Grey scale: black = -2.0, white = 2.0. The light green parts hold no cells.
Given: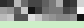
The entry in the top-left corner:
-1.3
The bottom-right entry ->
-1.7
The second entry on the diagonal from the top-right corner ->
-0.7
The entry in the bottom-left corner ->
0.9
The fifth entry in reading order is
-0.9
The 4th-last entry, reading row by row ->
0.1
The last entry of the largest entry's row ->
1.9
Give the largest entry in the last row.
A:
1.5
